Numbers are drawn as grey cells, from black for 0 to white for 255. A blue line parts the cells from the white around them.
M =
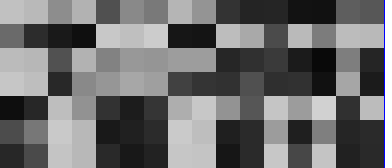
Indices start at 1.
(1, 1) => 193
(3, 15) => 126
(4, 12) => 47
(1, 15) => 94
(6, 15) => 37
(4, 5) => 150
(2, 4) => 15
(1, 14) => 17
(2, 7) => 204
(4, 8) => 65
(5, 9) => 199
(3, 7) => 149
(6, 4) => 184
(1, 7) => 121
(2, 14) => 124
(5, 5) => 50
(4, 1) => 198
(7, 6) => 24
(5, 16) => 188
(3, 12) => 58
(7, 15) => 33
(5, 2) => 39
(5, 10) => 147
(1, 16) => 87
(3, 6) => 152
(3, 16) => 37
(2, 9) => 20
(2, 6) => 191
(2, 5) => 200
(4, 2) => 190
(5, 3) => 190
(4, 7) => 159
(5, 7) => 53
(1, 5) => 80
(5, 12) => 197

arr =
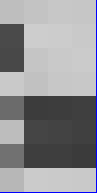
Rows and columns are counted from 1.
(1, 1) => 190
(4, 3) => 199
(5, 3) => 61
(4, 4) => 200
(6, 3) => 67
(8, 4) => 201
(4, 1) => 201
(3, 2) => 197
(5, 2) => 60

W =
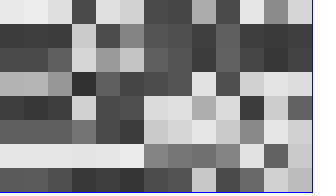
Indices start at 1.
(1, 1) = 233
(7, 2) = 230
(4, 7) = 76
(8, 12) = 209
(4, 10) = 78
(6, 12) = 229
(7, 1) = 229
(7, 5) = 228
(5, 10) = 218
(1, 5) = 224
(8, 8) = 82
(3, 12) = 54
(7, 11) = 225
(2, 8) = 79
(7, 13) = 202
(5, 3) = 62
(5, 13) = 98
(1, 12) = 138
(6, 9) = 229
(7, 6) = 234
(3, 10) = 96
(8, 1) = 89
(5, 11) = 59
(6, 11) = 137
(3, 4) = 213
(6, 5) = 74
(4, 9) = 225
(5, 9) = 173
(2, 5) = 76
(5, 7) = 218
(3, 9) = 59

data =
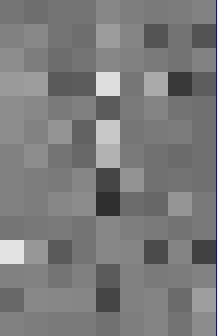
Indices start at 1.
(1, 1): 117
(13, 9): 158
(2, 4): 110
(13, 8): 107
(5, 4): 128
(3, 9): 130
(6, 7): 122
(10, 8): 115
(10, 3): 122
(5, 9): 112
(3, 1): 141
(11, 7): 75
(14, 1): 129
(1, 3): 116
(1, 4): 116
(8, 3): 122
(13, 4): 134
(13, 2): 136
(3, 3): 109
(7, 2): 141
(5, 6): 122
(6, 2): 130
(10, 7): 122
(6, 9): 112
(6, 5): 200
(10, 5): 135
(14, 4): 122
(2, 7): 84
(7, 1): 129
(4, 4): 92
